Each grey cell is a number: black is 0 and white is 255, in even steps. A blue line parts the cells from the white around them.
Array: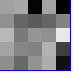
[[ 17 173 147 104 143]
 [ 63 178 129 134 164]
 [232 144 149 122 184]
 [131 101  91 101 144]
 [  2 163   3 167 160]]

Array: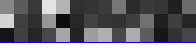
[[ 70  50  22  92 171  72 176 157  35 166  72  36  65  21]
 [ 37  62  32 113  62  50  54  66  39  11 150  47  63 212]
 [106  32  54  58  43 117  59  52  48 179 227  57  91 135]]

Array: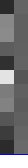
[[105  43]
 [101  60]
 [ 96  86]
 [ 92 130]
 [ 96 124]
 [ 86 227]
 [ 99  48]
 [ 97  93]
 [ 96 139]
 [ 96 136]
 [100  42]]

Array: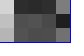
[[113  77  76  82 181]
 [ 31  73  82  79 192]
 [125  46  42  45 212]]

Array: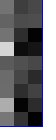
[[  2  50 119]
 [ 44   4 173]
 [ 66  46 108]
 [ 42  70 107]
 [ 72  80  91]
 [ 21  13 213]
 [  3  46 115]
 [ 78  76  99]
 [ 72  62 115]]

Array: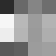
[[160 156  95  89]
 [174 154 181 237]
 [179 156 184 246]
 [110 133 105  43]]

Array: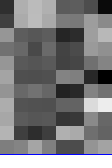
[[163 148  76  76 128 165 132 126]
 [ 99 111 170 176  62  45  63 180]
 [103 138  56  53  88  86  91 167]
 [237 219  99  99  80  81  83 173]
 [113 131  40  34 102 114 104 148]
 [  0  40 127 131  80  78  79 164]
 [132 112  70  66  90  85  89 150]
 [144 154  75  67 106  73 104 113]
 [184 158  44  37  93  87  93 150]
 [138 157 121 123 170 188 171  64]
 [ 10  77  93  91 176 187 175  47]]

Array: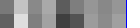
[[160 139 156  83  63 162 127 222  97]
 [150 136 150 126  92 169 137 195 121]]

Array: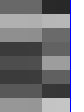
[[197 196 150 151 151]
 [ 54  55  88  88  88]
 [ 96  96  60  59  59]
 [157 157  78  77  77]
 [ 98  98  60  59  59]
 [106 106 142 143 143]
 [183 182 175 176 176]
 [ 40  41 104 104 104]]
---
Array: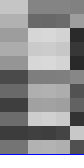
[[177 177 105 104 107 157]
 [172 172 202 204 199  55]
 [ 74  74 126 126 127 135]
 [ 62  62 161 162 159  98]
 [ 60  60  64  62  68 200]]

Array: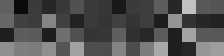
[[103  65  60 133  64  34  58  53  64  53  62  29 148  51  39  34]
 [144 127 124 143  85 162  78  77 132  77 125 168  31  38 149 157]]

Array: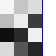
[[187 235  59]
 [218  86  38]]

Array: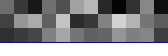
[[ 66 150 171  96 195  43  56 130 210 179 117  92]]

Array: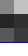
[[38 49]]

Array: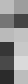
[[117  68]
 [ 54 200]
 [ 43 189]]

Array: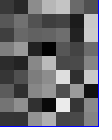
[[ 87 113  82  62  67  27 201]
 [127 154  34   2  86  67 108]
 [ 54  80 125 141 222  47 200]
 [116 143  48   9 235  53 138]]
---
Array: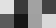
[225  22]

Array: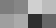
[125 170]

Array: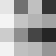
[229 196  69 150]

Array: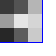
[ 57 229 202]

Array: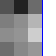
[ 83 142 206]

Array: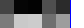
[ 68 201]

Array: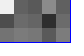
[240 107 119]
